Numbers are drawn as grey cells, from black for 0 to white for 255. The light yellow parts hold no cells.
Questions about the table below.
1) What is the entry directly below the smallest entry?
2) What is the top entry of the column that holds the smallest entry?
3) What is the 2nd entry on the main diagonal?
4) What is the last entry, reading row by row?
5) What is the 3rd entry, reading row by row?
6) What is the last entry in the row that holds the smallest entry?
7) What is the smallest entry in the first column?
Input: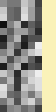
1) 132
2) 145
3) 108
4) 66
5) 120
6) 66
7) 15

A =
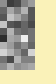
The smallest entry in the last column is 74
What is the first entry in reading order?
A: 143
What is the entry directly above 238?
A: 102
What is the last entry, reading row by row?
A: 167
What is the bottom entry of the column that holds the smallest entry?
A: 143
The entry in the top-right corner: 155
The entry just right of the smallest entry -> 167
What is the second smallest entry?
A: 61
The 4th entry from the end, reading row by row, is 179
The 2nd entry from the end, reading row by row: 155
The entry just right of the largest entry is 114
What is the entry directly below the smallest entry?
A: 179
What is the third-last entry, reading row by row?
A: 143
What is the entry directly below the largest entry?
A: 143

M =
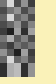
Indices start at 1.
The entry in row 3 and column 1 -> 103
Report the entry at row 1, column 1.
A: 118
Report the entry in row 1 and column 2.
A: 216
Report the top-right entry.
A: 61
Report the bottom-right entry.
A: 146
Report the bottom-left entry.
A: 47
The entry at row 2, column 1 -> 76

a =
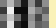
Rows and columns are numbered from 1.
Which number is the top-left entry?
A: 126
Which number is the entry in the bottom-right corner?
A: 112
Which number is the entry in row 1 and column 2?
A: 184
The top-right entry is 142
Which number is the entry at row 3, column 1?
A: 126
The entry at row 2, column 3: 11
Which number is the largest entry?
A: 239
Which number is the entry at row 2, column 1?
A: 57

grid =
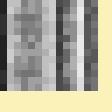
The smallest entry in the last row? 34
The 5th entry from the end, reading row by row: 88
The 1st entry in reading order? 34
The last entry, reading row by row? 116
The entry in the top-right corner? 116
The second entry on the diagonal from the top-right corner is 104
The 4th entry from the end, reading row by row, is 144
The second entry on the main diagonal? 204
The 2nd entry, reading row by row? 192
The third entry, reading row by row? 192
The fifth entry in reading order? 160

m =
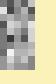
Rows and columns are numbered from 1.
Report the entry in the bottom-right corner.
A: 134
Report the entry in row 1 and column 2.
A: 85
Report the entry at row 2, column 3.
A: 134
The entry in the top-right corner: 195
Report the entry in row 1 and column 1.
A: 122
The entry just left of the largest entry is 109
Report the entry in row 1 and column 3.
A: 150
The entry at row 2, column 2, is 71

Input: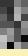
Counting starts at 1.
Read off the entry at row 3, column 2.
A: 53
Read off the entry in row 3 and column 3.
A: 181
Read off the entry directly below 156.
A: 144
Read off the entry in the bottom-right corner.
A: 114
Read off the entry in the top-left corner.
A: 53
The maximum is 194
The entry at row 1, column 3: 129
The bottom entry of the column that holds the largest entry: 181

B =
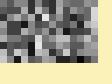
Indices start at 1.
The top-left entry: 119
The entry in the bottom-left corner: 201
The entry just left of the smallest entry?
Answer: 65
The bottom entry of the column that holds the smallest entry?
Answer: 7
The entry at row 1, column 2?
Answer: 89
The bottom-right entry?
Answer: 119
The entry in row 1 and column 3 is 135
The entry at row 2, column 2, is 77
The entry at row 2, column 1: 89
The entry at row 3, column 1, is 50
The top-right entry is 135
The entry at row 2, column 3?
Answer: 77

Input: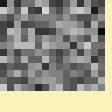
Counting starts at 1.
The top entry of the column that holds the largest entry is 157
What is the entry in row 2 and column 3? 98
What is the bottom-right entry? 129
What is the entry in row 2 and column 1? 200
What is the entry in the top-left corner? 27
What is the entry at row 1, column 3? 55
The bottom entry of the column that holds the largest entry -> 82
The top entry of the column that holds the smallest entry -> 69
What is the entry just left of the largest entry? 55
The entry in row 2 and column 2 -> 157
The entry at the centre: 157
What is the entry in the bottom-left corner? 200
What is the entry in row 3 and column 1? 113
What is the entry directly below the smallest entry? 82
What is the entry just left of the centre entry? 184
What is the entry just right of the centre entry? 145
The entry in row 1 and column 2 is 145
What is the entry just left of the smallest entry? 145
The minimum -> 11
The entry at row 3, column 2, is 82
